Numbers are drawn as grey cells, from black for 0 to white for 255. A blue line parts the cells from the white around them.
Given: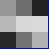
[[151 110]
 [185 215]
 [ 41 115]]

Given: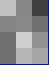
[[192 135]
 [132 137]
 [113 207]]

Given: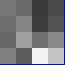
[[118 106]
 [109 132]
 [103 159]]

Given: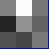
[[130 252]
 [ 37 145]
 [ 80  70]]

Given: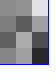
[[139 145]
 [126  93]
 [ 97 172]]

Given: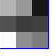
[[180 152]
 [ 81  60]
 [250 142]]

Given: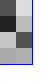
[[ 83 221]
 [ 35 187]
 [198  82]]
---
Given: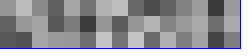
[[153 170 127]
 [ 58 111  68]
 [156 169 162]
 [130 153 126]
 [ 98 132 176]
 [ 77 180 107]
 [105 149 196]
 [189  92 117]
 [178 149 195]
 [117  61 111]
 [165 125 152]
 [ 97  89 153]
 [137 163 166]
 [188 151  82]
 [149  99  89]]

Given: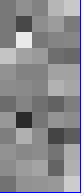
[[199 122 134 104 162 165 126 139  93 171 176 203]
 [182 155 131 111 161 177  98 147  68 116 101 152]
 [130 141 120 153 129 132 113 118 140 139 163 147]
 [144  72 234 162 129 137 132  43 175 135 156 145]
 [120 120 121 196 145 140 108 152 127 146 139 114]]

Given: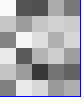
[[121 204 213 158  99 174]
 [172 210 176 205 117 153]
 [ 80 197 221 180  56 216]
 [ 84 156 245  90 156 233]
 [250 197 131 234 196 128]]

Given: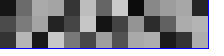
[[ 37 180 173]
 [167 172  52]
 [157  97  27]
 [136  44 174]
 [ 12 148 169]
 [202  67  82]
 [101  20 159]
 [189 198  72]
 [ 53  69 120]
 [164  35 200]
 [170 164  25]
 [107 123 182]
 [ 21  75  51]]

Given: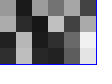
[[ 67 170 241 228]
 [166  65 105  93]
 [115 192  47  34]
 [156  23  27  39]
 [ 26  43 183 190]
 [153 172  33  47]]

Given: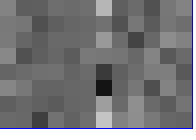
[[131 110 130 106  89 104 116 100]
 [119 118 141  89 126 131  92 103]
 [ 81  91 104 132 125  79 106 121]
 [107 119  68 104 109 119 143 142]
 [ 95  82 108 117  96  99 106 130]
 [182 113 153 119  58  20 158 196]
 [111 105 107 121 107 104 104 111]
 [107 102 105  92 100 103 102  98]
 [110  95 105 103 113 100  91 114]
 [ 95  80  93  95 112 100  97  63]
 [ 94 118 102  81 107 120 103 104]
 [131 121 122 136 101 134  95 106]]

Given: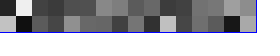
[[141 169]
 [159  23]
 [119  91]
 [114 111]
 [ 65  70]
 [ 60 192]
 [104  49]
 [ 91 117]
 [126  65]
 [136 102]
 [ 80 104]
 [ 79 144]
 [ 59  70]
 [ 66  91]
 [239  16]
 [ 36 194]]
